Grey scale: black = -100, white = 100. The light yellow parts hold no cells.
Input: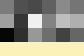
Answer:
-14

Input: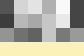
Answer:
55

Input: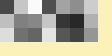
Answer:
-32

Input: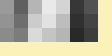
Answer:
42

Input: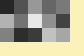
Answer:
-54

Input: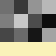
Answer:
-17
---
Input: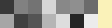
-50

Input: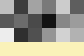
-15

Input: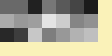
19

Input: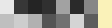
61

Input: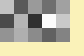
42

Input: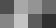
54
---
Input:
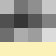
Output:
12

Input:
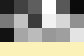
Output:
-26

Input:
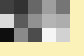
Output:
-19

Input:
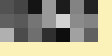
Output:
-84

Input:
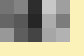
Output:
-65

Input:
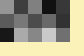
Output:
0

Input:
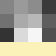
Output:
10

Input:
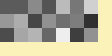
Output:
8

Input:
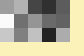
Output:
-46
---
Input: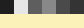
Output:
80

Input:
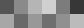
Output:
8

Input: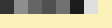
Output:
11

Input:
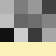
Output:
-2

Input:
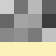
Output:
-9

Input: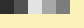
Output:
-36

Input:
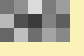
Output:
13

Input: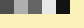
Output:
37

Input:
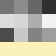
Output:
9

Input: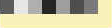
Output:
81
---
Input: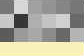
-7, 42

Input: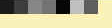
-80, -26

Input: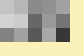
54, -57

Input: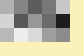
39, 9

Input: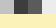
52, 85

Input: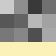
59, 32

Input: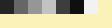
-72, 90

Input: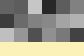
-22, -48

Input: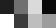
-76, 22

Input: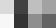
71, -22
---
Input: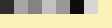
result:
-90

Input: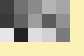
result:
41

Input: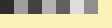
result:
73

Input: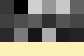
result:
57

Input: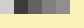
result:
0

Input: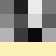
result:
84

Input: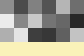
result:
42

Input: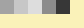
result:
10
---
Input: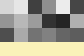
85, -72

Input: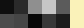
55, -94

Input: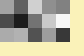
94, -78

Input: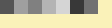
67, -56

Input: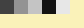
81, -86

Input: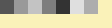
75, -60

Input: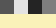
78, -72
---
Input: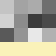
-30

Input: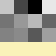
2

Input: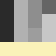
-67

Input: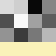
15

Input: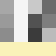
10

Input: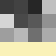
24

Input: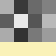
34

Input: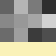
-16

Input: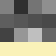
-48

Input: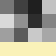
25
